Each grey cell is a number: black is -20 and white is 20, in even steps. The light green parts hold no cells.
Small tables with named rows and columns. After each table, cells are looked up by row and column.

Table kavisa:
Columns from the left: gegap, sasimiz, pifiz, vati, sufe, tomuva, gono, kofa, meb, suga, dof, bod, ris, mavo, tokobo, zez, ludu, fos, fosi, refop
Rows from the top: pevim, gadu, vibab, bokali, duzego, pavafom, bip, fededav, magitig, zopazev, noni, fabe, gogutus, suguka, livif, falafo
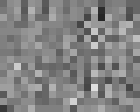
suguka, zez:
8
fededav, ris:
-2
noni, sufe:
-1
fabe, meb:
0
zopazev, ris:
-4
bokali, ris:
7
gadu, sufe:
8
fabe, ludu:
-1
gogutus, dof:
4
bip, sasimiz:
1
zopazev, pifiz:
12
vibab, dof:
2
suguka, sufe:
3
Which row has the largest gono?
magitig

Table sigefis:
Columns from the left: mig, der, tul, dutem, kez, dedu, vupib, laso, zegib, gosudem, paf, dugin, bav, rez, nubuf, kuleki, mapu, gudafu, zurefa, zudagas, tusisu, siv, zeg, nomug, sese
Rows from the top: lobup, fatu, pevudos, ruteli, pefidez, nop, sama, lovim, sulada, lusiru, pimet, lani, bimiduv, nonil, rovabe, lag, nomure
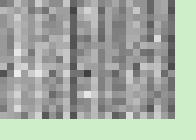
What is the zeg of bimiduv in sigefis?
5
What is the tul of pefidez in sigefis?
10
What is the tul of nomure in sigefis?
5
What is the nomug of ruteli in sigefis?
2
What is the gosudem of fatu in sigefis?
5
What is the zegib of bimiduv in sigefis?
5
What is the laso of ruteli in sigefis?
2
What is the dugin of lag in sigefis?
3
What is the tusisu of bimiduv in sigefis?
5
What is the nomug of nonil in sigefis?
3
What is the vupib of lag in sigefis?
1
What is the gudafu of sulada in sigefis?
-1
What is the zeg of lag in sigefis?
10
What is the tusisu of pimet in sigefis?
5
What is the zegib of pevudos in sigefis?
4
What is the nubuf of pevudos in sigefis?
0
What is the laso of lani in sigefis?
4
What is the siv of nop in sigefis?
-4
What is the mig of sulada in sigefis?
5
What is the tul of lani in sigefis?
6

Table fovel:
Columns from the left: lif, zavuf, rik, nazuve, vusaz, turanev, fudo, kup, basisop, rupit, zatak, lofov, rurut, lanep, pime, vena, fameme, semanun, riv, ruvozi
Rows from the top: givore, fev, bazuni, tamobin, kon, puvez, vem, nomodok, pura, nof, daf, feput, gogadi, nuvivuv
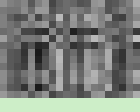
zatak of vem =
-12
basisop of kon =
-8
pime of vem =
-4
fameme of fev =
-4
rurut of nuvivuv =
-6
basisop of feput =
8
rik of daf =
-6
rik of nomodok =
-7
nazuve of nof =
-10

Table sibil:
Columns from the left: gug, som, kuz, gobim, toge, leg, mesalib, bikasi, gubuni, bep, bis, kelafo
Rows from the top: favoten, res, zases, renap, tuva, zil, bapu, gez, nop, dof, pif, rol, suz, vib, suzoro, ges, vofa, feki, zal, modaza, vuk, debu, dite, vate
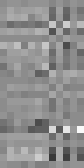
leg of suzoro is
6
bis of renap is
4
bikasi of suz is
0
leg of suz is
5
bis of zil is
3
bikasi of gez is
-3
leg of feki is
-8
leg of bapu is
4
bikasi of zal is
14
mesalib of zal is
-5
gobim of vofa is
3
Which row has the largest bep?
zal

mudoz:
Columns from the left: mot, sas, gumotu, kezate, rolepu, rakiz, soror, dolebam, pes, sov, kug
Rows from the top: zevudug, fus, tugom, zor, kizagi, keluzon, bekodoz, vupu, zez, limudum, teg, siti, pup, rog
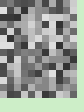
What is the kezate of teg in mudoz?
-2
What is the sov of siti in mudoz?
-3
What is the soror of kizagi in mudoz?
12
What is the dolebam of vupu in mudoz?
10
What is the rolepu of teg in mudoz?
-6
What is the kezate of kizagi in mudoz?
7

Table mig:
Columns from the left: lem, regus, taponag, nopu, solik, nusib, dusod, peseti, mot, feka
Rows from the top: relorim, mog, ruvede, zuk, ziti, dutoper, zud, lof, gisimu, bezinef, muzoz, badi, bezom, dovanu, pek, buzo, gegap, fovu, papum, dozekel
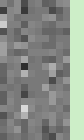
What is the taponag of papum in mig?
3
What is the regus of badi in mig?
0
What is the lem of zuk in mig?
12
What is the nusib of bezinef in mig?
-1
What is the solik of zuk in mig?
1
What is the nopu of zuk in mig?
-5
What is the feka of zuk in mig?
0
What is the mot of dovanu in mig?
1
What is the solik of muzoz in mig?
0
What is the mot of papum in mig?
-4
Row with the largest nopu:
buzo

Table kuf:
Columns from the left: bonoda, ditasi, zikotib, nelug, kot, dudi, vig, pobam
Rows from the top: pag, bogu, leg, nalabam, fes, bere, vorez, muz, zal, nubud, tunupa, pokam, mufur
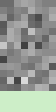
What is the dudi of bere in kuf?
1
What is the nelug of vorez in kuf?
-10
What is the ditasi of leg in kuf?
-4
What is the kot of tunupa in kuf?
9
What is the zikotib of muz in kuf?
1
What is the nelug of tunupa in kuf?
3
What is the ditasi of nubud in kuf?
4
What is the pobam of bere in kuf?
5
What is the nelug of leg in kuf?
5

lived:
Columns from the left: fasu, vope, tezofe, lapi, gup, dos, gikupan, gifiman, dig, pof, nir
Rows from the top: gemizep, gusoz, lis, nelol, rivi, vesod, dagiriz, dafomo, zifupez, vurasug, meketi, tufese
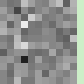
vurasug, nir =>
0
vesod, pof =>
-5
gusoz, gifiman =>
0
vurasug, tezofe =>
4
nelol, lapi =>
17
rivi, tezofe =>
5
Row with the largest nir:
vesod

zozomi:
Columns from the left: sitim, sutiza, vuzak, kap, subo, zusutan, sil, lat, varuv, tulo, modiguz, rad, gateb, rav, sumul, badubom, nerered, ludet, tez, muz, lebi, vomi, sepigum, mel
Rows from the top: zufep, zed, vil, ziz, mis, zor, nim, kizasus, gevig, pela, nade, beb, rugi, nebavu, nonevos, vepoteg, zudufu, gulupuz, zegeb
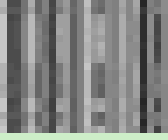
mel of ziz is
1
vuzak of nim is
-7
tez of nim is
2
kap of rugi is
-2
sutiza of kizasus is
-8
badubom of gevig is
2
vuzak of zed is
-6
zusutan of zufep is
-4
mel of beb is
2
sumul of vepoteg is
7
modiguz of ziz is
-5
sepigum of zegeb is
-10
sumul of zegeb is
8
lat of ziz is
-9
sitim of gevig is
11

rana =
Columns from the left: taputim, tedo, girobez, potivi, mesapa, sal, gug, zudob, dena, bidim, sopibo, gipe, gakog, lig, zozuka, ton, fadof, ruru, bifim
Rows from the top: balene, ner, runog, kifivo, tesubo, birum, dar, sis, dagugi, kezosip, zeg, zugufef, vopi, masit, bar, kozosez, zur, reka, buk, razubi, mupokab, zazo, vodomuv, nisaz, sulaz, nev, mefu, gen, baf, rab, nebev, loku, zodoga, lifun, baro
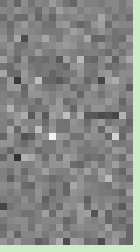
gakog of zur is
-6
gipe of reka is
1
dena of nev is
-2
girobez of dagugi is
-4
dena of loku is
1
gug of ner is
2
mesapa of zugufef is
1
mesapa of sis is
0
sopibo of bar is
-1
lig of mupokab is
1
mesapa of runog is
2
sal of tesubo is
0
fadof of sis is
1
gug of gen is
0
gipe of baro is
4
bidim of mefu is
-4
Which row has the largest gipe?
dagugi

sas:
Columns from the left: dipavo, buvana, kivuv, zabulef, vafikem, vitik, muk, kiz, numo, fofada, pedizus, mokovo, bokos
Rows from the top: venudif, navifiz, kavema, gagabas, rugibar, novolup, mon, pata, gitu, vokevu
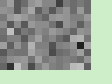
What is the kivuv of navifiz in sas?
-6
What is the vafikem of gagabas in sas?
4
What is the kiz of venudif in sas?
1
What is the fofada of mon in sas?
1
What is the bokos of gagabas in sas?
1
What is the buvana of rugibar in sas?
10
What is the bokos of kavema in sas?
4
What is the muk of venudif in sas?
1
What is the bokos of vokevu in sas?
-5
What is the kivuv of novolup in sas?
0
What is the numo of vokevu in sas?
-1
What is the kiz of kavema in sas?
3
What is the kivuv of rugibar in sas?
-6
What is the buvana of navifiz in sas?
2
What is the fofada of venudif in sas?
-1

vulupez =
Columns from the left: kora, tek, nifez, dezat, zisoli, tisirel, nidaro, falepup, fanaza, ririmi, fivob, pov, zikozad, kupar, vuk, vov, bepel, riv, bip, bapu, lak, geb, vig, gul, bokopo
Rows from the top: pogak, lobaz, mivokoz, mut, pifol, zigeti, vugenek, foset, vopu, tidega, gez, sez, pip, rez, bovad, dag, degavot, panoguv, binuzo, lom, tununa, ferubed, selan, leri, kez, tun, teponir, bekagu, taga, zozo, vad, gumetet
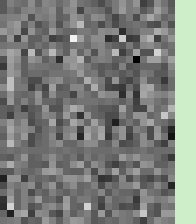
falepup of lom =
1
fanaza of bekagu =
-3
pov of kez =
-5
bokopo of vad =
4
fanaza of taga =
-7
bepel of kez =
5
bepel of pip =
-10
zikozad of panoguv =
-4
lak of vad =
11
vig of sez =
-5
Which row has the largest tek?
zozo

